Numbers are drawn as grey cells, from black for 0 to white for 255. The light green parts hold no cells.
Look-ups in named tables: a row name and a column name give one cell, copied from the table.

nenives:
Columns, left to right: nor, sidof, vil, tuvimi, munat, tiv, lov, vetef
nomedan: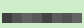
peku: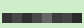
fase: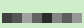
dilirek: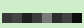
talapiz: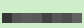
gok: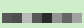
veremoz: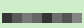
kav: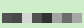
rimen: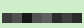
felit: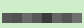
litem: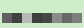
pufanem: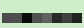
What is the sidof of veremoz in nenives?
90
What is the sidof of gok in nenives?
79
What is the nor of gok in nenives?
88
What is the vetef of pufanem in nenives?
35
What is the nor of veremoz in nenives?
53
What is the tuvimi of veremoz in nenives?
103
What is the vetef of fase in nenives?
152
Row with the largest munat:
dilirek

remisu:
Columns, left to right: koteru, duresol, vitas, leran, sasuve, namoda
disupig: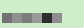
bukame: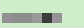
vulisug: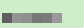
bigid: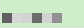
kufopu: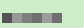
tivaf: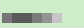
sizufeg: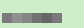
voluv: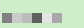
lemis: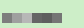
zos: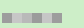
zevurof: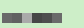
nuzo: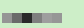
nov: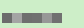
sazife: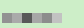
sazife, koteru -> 146
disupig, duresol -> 143
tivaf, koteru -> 118
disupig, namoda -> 142
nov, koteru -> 107
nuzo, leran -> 127
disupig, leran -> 154
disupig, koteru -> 114
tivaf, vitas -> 90
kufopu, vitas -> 126
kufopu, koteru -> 83
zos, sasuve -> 198

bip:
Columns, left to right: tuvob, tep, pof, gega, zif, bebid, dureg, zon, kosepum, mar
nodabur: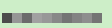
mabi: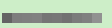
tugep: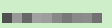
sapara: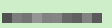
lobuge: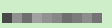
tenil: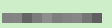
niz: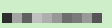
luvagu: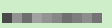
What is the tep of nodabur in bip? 150
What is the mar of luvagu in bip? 116
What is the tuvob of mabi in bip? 99
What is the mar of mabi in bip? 145
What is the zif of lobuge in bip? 146
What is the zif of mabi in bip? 117
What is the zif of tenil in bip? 142
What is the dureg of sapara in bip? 105
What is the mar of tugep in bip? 113
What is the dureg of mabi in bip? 113

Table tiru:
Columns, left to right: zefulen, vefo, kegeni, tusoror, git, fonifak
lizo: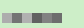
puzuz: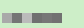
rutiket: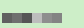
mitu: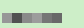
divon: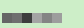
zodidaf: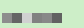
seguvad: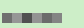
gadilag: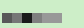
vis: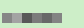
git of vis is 104
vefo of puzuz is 117
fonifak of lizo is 109
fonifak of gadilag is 152
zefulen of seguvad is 111
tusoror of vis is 123
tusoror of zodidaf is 129
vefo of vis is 163
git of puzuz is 119
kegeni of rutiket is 85
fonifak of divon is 157
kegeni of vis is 88
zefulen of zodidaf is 141
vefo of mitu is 81
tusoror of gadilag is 127
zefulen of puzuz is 169
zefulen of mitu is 151
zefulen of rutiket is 96
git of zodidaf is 136
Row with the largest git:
gadilag

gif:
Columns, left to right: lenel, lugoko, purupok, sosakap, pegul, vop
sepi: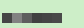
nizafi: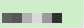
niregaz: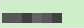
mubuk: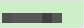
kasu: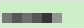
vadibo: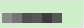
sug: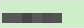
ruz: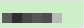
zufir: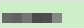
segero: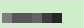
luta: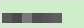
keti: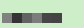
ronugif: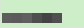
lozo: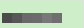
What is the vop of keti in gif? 68
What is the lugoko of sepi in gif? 130
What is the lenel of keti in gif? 129
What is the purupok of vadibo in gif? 80
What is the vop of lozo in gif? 111
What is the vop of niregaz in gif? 66
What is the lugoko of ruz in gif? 47
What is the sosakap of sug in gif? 89
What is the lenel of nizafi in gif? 98
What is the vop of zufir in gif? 135
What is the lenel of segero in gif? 125
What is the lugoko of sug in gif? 87

